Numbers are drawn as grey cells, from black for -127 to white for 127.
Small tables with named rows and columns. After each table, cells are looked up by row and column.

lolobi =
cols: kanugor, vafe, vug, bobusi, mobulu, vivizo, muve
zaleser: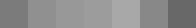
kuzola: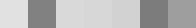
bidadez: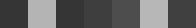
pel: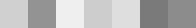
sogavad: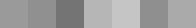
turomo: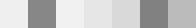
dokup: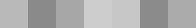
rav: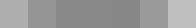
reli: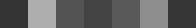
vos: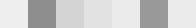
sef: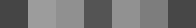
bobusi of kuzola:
87
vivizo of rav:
26
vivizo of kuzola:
-3
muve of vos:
107
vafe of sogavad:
16
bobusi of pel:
77
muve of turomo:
59
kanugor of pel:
80
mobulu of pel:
94
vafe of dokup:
10
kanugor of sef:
-58
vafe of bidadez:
52
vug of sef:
16
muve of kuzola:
30
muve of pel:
12
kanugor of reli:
-75
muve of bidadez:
-63
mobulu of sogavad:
69

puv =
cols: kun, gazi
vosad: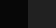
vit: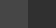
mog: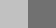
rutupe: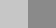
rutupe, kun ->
70
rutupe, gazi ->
10
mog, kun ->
65
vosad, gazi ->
-94
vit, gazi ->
-79
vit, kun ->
-57
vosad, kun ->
-120
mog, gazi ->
-14
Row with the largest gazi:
rutupe

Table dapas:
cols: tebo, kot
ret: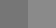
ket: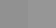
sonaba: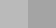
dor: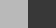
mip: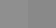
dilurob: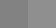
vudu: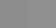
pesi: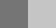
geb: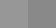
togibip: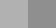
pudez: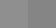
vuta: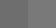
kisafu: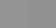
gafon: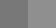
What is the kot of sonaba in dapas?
36
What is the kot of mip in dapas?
9
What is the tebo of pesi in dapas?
-10
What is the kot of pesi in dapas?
69
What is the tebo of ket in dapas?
17
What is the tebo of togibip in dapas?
49
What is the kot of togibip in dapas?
15
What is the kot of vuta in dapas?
-6
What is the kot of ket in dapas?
22
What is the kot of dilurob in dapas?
15
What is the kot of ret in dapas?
10
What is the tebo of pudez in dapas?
15
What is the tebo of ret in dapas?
-9
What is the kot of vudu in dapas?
16
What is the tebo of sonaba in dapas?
58
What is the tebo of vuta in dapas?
-17
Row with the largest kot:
pesi

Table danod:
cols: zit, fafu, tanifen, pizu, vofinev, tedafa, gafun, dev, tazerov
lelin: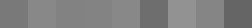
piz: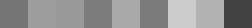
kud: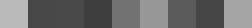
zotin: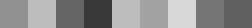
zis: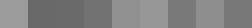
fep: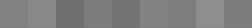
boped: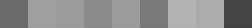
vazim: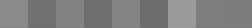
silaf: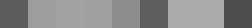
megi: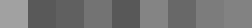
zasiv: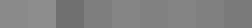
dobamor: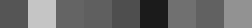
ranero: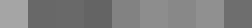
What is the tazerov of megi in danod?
2
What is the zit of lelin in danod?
-6
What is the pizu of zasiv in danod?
-1
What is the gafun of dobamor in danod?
-15
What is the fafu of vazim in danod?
-14
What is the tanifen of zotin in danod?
-26
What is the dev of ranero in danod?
16

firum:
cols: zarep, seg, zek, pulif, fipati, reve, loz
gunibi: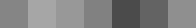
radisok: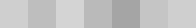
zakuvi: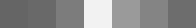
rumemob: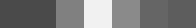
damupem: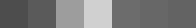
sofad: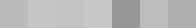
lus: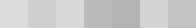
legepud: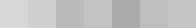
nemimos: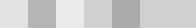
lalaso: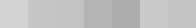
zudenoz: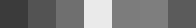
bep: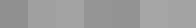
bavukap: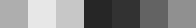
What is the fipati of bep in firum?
19
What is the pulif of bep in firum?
21
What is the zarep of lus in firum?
91
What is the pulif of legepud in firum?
67
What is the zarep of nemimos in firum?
99
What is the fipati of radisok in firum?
37
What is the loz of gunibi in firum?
15
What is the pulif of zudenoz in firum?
106
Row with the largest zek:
nemimos

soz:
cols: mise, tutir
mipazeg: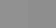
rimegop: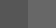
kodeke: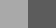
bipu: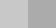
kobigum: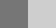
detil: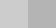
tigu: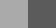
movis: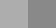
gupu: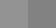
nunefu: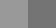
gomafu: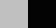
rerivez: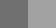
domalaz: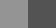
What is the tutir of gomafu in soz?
-124
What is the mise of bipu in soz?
72
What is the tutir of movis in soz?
9
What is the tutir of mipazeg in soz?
14
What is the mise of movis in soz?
45
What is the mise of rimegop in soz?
-41
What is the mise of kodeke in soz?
41

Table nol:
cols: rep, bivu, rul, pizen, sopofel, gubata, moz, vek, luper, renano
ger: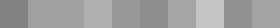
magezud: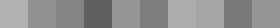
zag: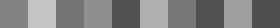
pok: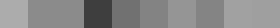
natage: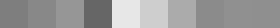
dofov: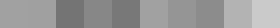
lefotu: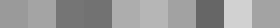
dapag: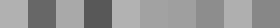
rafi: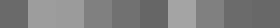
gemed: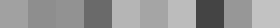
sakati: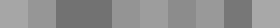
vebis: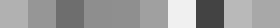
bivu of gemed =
14
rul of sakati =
-13
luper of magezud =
-6
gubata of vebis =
32
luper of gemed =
23
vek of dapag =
13
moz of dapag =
31
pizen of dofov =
7
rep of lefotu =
26
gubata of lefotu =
54
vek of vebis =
-60
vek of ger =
68

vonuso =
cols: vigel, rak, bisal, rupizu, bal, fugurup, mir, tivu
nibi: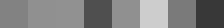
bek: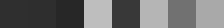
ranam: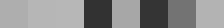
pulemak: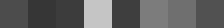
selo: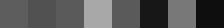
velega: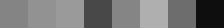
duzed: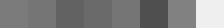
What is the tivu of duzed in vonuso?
111
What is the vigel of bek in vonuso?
-80
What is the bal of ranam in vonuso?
39
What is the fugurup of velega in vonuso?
47
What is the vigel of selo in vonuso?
-34
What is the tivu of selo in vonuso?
-113
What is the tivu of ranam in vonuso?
51

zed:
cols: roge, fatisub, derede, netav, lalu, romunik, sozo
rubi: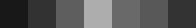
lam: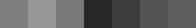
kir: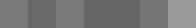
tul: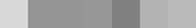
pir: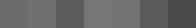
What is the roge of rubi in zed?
-103
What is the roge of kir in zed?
-4
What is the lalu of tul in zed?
0
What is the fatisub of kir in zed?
-23
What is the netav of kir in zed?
-26
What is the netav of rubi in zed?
45
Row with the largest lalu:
tul

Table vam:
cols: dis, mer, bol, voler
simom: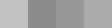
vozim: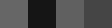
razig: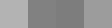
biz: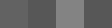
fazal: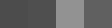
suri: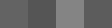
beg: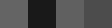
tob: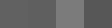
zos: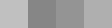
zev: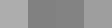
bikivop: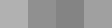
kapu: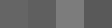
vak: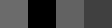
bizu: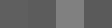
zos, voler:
47
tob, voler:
-40
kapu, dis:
-26
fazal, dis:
-51
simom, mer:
11
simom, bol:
24
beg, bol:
-31

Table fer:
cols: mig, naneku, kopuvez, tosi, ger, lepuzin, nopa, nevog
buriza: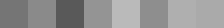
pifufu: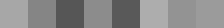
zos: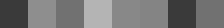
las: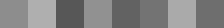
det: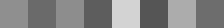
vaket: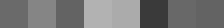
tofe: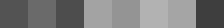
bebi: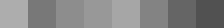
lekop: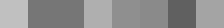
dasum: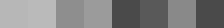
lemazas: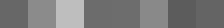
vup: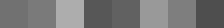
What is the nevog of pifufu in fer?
27
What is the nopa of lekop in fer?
-31
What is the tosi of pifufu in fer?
12
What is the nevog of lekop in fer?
36
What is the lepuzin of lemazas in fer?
9
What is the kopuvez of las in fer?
-40

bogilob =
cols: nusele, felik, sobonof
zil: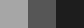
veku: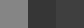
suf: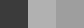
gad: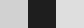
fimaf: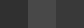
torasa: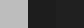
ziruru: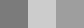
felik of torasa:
-98
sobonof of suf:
30
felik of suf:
49
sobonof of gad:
94
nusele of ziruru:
-4
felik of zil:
-41
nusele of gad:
81
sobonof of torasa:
-95
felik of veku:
-73
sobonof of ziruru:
30
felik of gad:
-97
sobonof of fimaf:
-70
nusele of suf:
-68
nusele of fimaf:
-79
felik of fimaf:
-55
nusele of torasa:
61
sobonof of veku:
-64
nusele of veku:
5
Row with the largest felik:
ziruru

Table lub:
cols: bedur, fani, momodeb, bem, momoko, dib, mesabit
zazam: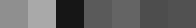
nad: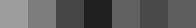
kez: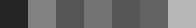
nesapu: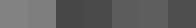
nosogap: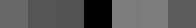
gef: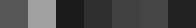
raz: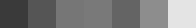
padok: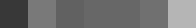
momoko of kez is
-42
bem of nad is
-95
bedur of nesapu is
2
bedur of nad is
30
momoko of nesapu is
-35
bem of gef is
-80
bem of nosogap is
-125
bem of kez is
-13

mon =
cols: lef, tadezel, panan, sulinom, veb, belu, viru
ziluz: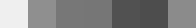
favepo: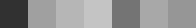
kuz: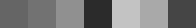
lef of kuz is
-26
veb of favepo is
-11
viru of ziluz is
11
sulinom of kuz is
-84
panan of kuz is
16
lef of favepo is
-78
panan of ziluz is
-8
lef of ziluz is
111
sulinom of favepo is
68
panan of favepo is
54
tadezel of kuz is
-13
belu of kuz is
41
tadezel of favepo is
32
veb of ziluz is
-46
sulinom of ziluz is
-9
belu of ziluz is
-50
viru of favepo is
22
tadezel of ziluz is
15
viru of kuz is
-58
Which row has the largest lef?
ziluz

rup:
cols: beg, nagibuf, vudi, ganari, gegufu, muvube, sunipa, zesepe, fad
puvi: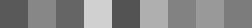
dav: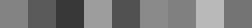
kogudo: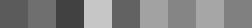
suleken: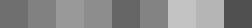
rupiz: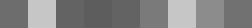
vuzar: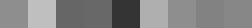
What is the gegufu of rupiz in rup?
-28
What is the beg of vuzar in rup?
14
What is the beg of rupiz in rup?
-18
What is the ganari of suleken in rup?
13
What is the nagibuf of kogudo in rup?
-16
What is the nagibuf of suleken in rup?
1
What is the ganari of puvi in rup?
80
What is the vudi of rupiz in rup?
-28
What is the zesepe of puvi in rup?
25

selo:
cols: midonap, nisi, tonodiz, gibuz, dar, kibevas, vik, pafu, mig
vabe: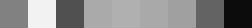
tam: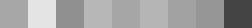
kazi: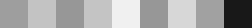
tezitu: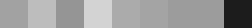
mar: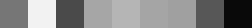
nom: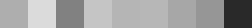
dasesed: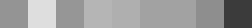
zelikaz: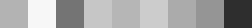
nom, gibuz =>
69
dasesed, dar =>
47
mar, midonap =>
-9
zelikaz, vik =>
43
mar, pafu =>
-40
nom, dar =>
53
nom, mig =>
-86
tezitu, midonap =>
34
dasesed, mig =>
-68
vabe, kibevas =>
41
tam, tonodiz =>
16
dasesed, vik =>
34

